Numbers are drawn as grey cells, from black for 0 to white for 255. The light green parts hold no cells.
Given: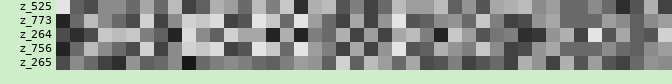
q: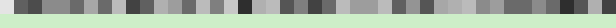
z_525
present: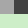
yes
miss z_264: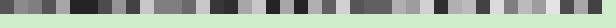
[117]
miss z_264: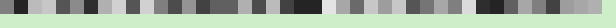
[55]

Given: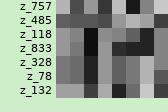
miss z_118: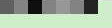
[141]
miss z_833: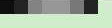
[45]

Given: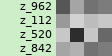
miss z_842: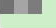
[177]
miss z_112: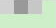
[188]

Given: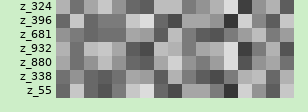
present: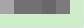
no
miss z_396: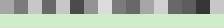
[135]
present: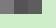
no

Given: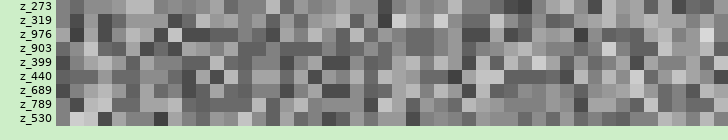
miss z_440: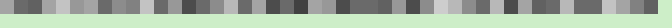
[175]
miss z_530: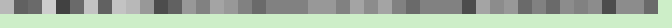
[117]
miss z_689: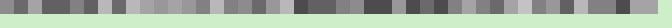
[87]

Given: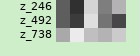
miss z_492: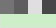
[59]
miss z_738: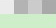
[191]
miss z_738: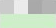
[191]

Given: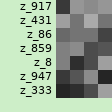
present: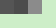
no
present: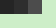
yes
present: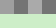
yes
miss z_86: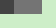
[105]
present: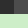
yes
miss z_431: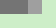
[170]

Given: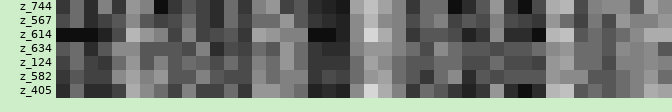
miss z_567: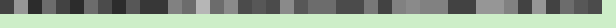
[34]
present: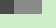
no
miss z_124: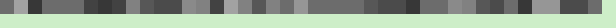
[98]
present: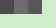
no
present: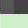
yes
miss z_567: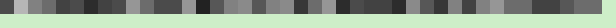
[120]
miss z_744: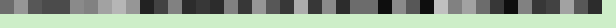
[24]

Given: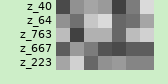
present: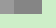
yes
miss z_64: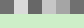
[145]
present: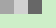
yes
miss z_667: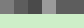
[84]
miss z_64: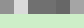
[198]

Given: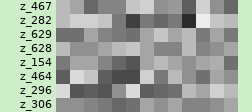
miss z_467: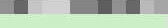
[153]
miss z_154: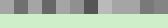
[174]

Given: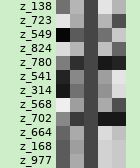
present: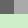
yes
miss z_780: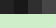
[125]
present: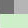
yes

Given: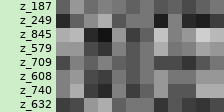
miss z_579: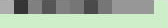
[163]
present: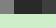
no
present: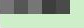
no
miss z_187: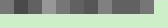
[109]
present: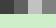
yes
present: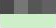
no
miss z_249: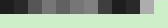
[139]

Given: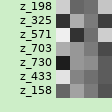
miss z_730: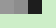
[92]
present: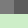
no
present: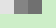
yes
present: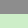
no

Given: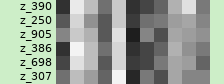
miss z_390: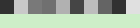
[234]
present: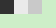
no
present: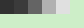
no
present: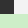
yes

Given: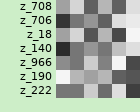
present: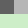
yes
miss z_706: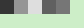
[234]
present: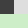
no
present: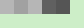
yes
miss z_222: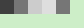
[108]

